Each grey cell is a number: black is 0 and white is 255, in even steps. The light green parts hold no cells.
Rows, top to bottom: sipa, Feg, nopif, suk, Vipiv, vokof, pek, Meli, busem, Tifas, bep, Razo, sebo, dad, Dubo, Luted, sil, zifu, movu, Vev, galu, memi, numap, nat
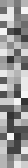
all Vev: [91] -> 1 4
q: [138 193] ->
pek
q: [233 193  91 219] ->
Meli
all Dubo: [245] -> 3

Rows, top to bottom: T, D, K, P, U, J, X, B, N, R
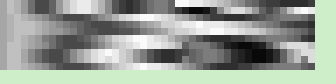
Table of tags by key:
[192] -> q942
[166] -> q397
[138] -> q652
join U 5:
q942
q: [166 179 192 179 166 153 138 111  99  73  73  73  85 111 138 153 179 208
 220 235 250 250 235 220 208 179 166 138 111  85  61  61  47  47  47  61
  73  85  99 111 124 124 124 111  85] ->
K

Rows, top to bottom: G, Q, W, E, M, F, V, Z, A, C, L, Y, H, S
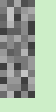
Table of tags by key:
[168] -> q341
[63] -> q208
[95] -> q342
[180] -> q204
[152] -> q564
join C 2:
q341
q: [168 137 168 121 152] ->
F
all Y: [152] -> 2 3

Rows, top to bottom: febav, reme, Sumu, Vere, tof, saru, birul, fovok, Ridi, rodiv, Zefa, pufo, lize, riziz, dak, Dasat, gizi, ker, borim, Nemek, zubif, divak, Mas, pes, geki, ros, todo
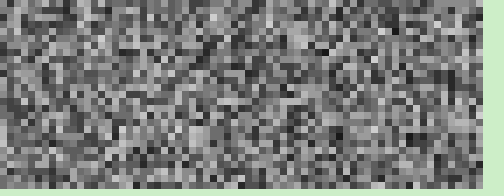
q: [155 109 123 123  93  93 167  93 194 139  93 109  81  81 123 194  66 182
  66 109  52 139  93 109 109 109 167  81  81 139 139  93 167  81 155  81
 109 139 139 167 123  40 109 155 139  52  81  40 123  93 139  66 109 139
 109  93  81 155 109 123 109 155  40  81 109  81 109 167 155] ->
Mas
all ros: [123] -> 2 5 12 16 40 42 47 57 58 59 67
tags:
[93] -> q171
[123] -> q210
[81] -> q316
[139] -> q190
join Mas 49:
q210

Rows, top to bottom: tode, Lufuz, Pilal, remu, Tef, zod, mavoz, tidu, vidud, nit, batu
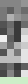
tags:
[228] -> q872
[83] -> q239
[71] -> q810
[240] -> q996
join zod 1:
q996
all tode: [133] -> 1 2 3

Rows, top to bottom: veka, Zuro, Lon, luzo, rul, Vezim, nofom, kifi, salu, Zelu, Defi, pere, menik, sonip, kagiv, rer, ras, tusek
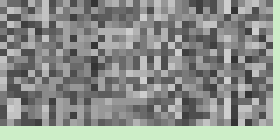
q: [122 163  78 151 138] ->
rul
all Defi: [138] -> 13 15 18 33
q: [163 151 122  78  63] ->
menik

